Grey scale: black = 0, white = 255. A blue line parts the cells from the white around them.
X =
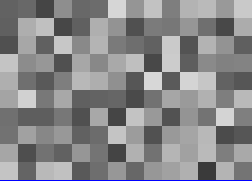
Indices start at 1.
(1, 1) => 98
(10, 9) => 151
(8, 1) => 114
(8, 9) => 81
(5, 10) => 90
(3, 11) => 83
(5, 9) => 215
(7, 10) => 82
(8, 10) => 153
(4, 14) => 131
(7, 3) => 94
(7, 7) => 69
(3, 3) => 96
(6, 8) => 74
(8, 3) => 135
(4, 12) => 138
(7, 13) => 212
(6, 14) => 185
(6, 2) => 209
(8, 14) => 86
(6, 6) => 99
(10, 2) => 100
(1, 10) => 126
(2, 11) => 150
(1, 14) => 201
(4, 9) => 72
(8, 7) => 196
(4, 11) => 94
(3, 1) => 80
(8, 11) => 165
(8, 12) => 184
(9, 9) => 114
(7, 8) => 195
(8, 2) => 161
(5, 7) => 144

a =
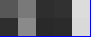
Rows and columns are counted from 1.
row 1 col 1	87
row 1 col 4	49

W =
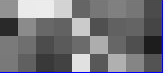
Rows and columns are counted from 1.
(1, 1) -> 146
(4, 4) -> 66
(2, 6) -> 80
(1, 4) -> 211
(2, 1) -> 41
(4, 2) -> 96
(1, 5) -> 101

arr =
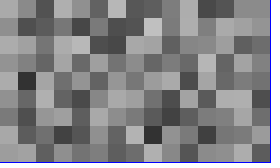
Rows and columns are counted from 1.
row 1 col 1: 170
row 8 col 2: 92
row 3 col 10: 96
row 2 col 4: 119
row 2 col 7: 78
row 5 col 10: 170
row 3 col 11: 134
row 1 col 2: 138
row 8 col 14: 123
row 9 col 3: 95
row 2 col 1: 143
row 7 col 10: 66
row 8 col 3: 112
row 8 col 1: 168
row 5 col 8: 119
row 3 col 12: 137
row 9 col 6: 126
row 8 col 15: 155
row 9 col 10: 136
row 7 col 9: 90
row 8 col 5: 85
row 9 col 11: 85
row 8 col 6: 144
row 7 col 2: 79
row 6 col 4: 99
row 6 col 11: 163
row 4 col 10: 124
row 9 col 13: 143
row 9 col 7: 94
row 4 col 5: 105
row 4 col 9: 102
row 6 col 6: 135
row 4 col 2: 129

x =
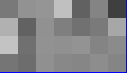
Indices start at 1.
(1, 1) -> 121
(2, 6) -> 122
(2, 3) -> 145
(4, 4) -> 136
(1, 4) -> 192
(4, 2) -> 109
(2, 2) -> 98

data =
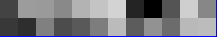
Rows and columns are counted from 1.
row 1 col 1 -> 67
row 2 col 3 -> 128
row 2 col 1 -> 56
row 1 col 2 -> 156
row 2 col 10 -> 108
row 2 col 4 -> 76

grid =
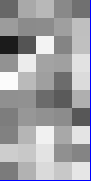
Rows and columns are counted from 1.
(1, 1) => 103
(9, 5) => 132
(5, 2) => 186
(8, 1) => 129
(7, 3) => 145
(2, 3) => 140
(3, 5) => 192
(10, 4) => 200
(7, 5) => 87
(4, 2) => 236
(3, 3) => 243
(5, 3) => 159
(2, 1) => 156
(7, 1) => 125
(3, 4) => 132

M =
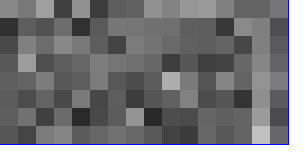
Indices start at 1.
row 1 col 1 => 135
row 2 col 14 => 138
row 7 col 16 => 75
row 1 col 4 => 64
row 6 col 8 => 61
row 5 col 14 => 100
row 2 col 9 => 112
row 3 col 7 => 68
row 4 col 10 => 62
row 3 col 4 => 136
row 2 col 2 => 93
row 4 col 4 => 94
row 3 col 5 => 121
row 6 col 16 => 90
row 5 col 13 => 132
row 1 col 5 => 145
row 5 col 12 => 85
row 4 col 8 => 112
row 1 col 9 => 144
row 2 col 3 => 82
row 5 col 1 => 95
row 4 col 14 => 103
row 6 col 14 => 52
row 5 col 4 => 88
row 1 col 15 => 99
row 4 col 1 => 88
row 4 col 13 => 67
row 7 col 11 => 75
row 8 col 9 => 89
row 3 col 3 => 108
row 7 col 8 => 148
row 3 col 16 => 90
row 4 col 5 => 103
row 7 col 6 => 73
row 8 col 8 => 104
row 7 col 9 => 41
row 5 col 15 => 147
